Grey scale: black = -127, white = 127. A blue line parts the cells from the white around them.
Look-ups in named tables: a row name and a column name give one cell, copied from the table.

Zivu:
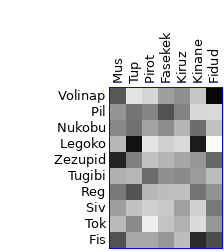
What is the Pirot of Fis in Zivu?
39
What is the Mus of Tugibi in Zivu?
47
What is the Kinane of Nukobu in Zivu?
-18
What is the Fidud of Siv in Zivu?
-7
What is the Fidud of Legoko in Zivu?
124
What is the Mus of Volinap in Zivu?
-40
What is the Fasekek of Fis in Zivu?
23
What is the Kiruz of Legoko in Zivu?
90
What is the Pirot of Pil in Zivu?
5
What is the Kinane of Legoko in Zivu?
-100
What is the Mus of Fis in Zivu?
-45
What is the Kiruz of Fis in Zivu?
61
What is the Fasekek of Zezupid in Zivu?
53
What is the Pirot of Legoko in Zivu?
100
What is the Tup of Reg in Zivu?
-44
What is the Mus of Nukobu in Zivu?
7
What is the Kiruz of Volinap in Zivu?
16
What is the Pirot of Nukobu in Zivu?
36
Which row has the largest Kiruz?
Legoko

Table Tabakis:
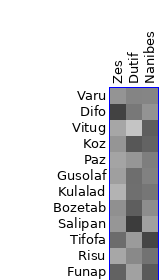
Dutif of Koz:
-40
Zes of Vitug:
38
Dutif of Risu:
9
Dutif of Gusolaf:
-17
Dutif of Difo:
-7
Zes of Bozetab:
16
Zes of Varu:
20
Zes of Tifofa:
-19
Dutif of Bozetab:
-33
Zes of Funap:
-29
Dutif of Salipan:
-67
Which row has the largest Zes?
Kulalad

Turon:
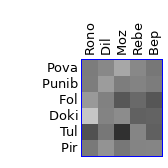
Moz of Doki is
12
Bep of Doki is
-28
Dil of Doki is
3
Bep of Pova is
-8
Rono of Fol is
25
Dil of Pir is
19
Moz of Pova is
39
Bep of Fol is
-41
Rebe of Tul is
5
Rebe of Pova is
8
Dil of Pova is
8
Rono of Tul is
-46
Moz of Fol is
-40
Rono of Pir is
-6
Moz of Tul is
-79

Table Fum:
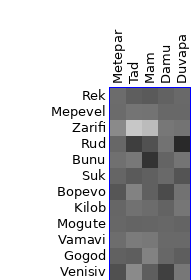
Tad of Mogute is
-27
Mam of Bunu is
-76
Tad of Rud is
-65
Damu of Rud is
-13
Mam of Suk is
-31
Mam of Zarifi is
59
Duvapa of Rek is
-22
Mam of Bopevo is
-31
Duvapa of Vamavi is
-22

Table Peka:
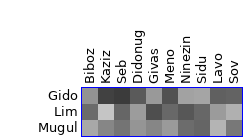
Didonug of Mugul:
21
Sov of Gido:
-28
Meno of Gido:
-46
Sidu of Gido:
37
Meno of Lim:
-23
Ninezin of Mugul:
-19
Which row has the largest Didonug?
Lim

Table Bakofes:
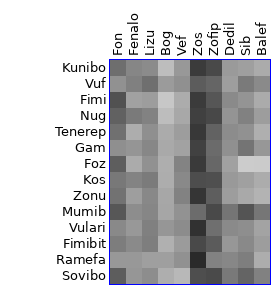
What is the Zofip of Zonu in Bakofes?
-33
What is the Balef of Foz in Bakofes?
75
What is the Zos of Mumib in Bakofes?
-19
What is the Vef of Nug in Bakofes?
40
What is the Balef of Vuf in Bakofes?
10
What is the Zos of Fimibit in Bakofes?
-54
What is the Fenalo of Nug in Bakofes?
-5
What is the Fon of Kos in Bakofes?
-7
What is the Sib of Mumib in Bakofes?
-43
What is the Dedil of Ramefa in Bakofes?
7
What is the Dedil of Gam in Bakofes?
16
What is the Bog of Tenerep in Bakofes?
43
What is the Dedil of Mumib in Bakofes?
-10
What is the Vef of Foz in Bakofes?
3
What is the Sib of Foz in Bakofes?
76
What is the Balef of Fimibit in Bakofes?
29
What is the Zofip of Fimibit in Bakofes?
-36
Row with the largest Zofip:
Ramefa

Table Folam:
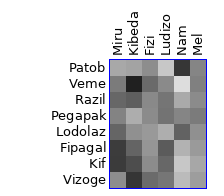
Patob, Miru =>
40
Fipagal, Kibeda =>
-27
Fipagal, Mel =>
26
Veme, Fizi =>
-21
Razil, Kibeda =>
-33
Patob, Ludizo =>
71
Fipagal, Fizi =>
21
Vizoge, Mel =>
29
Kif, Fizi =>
12
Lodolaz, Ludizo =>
46
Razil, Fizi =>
9

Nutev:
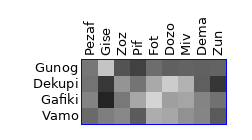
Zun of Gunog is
-28
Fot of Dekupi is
41
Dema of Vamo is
5
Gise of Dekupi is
-72
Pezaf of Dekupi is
-12
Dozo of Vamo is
39
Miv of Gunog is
-28
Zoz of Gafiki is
-7
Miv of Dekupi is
50
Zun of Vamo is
-37
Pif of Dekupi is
-11
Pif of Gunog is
-62
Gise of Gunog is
68
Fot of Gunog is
-18
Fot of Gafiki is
84
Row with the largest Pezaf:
Gafiki

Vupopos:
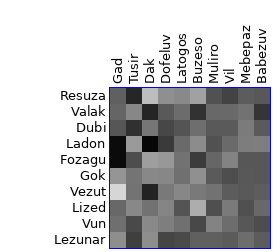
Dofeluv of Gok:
7
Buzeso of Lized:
45
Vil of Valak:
-22
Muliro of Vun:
3
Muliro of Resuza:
-46
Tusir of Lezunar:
-64
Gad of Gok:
21
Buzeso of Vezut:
-6
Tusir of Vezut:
-12
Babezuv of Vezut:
-34

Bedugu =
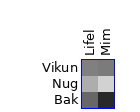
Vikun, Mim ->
-4
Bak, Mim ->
-87
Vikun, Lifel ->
0
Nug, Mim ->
82
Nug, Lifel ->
45
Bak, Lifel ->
-24
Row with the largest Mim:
Nug

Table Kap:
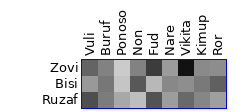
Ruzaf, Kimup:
6
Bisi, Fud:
56
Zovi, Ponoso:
75
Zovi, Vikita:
-109
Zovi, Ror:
13
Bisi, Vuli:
25
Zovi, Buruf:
2
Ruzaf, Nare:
29
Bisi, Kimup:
-6
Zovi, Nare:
27
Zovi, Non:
2
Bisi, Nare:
8
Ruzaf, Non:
62
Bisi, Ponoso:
69
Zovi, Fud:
-67
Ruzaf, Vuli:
-49
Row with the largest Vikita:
Bisi

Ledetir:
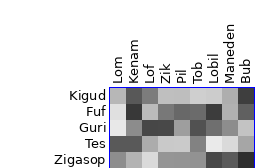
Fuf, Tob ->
-20
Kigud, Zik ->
63
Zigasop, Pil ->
20
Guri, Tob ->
-46
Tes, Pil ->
74
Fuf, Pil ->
-23
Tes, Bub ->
38
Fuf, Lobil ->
-67
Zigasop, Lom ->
13
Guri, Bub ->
67
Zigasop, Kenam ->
51
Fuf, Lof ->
59
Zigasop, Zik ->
21
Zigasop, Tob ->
18
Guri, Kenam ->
12
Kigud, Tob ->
79
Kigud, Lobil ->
76
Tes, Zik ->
73
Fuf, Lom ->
96
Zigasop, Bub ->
-81

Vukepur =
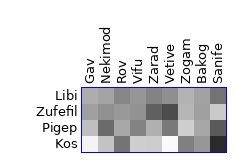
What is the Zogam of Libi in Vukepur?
51
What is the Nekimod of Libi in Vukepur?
36
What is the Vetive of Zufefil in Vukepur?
-51
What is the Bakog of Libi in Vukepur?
35
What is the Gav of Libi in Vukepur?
45
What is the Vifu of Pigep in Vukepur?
3
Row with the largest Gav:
Kos

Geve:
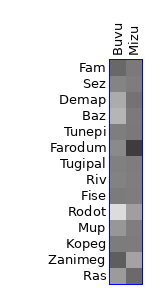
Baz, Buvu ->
53
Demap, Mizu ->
-12
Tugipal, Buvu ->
0
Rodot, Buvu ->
92
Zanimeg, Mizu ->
35
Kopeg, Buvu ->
-3
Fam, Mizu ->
-5
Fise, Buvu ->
-4
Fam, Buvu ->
-23

